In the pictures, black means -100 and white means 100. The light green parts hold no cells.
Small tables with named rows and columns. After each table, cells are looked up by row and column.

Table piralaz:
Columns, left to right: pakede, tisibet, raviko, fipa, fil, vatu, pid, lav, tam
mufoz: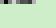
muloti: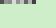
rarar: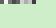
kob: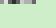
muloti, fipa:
71
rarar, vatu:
65
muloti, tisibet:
18
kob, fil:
-23
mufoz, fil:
-5
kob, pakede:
18
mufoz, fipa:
64
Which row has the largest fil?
muloti

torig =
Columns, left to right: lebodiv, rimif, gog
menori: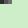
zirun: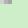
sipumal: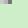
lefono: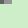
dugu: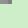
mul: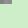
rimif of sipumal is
43
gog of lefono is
18
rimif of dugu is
12
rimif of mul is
14
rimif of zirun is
41
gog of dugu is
0

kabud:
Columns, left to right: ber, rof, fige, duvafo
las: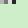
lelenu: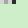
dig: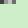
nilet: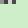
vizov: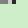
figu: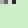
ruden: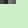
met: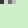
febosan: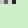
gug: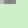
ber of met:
-56
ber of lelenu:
66
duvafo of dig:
-14
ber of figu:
35
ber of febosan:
55
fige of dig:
54
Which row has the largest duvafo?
met

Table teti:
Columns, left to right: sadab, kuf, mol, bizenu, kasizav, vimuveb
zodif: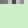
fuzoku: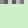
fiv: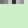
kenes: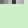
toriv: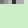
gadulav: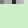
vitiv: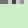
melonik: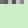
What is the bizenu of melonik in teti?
-34
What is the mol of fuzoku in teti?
61
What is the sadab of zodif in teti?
-11
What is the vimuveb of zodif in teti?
16
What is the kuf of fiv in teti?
7
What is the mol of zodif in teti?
50
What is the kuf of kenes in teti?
16
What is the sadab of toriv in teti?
-9
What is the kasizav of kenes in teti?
48
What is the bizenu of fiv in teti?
-61
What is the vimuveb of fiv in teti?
20
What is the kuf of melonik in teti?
-25
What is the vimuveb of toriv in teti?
40
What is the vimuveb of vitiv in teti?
17
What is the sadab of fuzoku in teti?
11

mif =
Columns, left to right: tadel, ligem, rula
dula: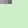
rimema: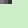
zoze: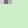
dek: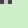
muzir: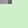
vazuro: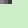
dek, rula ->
-44
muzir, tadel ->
16
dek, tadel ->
-46
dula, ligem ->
12
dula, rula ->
-13
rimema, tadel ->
-3
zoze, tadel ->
61
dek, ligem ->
57
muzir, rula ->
-17
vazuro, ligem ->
-23
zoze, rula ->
38
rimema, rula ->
-60
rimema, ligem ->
-25
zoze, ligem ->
-12
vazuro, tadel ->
2
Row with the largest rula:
zoze

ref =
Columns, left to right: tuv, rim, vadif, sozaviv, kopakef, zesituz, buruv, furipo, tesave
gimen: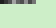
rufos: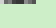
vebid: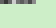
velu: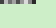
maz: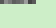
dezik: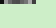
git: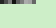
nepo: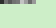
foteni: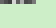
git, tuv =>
-72
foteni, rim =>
-39
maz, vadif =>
-4
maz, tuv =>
-31
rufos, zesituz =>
-58
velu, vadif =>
-12
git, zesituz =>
-3
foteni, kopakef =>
-26
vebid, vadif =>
-19
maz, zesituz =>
-11
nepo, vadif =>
-30
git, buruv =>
35
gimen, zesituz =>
-38
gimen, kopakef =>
-23
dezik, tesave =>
-51
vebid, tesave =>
8
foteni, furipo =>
-36

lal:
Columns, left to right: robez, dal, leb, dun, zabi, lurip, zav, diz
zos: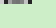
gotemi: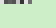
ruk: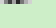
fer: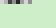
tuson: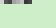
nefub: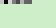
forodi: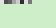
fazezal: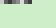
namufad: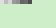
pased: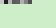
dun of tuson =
27
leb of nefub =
68
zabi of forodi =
59
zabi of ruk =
-69
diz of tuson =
-46
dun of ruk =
26
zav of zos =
54
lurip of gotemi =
-59
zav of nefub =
-21

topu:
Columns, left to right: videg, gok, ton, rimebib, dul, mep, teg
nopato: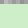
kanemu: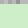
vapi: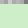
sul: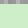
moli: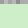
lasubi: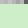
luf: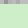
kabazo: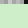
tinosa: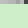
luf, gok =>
19
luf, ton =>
41
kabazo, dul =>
46
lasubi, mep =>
43
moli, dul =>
12
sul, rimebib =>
19
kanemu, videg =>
38
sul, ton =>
16
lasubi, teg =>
-25
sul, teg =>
20
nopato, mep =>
15
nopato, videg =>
21
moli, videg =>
24
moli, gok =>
46
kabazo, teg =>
-85

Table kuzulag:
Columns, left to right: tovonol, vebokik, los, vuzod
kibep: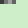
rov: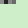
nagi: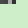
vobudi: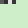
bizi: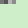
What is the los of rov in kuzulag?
7
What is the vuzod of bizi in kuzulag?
9
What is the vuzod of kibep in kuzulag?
-22
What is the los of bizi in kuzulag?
44
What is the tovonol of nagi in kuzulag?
-43
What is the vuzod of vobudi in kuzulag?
-57
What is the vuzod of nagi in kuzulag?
-61
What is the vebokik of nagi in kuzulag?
-47
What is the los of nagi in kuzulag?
35
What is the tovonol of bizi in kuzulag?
-8
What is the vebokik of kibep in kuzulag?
-7
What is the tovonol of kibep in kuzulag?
-52
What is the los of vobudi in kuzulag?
78
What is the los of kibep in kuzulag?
28
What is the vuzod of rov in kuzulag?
-17
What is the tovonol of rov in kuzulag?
11
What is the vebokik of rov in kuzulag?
-71
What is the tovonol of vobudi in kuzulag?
-30

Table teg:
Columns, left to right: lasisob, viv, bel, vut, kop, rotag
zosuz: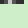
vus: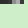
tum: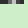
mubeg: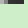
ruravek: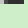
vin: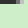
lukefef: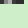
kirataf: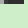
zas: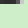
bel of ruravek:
-62
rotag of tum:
-63
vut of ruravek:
-63
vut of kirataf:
-63
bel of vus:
-57
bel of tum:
-16
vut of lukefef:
-53
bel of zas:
-64
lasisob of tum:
-63
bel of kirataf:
-65
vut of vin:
-61
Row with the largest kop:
vus

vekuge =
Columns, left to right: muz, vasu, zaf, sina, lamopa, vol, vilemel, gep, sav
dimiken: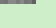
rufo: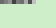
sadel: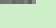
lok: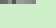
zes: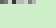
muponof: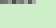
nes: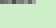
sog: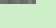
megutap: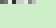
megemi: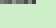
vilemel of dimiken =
-8
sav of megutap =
48
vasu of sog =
-12
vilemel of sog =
-12
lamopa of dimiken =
-4
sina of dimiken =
6
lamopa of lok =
22
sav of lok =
3
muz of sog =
-10
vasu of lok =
-12
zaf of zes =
66
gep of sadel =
-24
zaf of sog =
-21
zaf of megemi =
-29
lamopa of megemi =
-13
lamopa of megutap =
58
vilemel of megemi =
-38
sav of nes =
28
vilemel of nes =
21
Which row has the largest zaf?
megutap

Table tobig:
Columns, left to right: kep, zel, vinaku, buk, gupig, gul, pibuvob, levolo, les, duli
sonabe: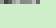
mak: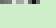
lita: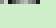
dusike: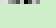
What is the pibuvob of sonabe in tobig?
9
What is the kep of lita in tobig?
9
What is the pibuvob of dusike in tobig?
-98
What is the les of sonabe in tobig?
47
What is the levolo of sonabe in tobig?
13
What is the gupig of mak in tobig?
28
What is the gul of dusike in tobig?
59
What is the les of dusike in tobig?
55
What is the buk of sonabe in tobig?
26
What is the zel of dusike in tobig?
77
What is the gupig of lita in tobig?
-1
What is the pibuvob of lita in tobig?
46
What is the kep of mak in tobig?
-16
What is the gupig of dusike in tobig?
-38
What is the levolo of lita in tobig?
12
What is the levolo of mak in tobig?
-15
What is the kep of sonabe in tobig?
18
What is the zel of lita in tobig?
66
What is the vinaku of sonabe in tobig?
-26
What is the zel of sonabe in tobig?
-46
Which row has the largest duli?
dusike

